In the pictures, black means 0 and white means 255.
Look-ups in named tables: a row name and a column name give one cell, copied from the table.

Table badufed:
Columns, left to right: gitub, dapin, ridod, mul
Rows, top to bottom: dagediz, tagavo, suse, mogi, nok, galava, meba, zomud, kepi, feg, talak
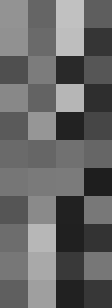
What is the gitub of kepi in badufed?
109
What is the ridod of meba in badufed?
123
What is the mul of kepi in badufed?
51
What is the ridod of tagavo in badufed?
190
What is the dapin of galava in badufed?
102
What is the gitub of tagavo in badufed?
145
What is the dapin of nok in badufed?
150
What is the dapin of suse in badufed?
124
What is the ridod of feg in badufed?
57
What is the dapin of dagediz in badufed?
101
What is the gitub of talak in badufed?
95
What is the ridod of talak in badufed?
33
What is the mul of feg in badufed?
119
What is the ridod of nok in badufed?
34
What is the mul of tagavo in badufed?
53

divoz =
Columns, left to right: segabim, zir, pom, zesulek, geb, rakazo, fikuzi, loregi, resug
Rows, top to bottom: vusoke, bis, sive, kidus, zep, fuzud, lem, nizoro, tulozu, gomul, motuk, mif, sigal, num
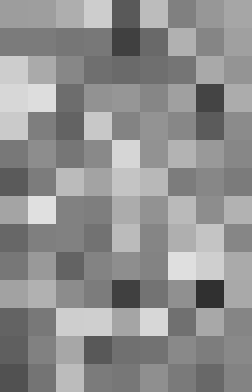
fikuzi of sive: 117
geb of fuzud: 214
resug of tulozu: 134
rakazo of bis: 105
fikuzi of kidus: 160
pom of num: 188
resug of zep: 139
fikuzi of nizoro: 186
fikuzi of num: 122
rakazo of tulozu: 133
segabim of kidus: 215
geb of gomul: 142
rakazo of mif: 215
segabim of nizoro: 164
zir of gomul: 153

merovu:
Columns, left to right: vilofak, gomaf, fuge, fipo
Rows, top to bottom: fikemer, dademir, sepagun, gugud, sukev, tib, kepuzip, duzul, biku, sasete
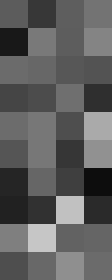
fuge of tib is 54
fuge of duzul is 193
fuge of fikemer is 94
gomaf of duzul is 49
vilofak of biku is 127
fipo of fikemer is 115
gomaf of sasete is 104
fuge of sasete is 143
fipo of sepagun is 83
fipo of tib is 145
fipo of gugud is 47
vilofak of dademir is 24
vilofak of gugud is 69
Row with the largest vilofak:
biku

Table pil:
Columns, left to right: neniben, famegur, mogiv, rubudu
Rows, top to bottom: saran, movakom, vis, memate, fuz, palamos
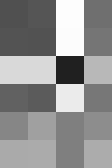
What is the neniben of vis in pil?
217
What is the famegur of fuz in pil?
160
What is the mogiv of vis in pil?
32
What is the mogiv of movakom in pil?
252
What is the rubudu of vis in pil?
184
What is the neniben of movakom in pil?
83
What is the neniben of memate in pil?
97
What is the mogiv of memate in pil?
235
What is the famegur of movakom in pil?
82
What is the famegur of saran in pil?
85
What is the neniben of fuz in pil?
134
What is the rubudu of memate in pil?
119
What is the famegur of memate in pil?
91
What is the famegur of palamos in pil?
171
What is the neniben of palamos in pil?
170
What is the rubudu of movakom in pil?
117
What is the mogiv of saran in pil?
253

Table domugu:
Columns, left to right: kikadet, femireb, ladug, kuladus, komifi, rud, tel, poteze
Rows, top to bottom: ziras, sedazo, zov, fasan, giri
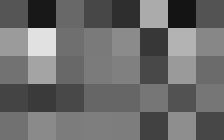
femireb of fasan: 58
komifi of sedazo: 139
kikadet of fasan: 68
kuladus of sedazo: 122
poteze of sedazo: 135
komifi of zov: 128
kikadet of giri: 113
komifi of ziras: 46
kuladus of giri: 126
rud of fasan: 118
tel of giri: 142
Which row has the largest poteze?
sedazo

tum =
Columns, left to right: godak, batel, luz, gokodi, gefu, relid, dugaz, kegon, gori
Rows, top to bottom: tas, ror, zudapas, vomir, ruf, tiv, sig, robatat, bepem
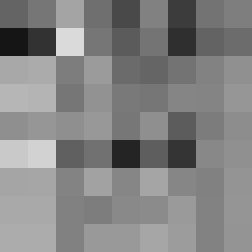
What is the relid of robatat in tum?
139
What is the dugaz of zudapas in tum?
115
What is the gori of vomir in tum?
150
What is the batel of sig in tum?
166
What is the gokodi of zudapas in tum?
155
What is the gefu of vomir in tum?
121
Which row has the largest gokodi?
sig

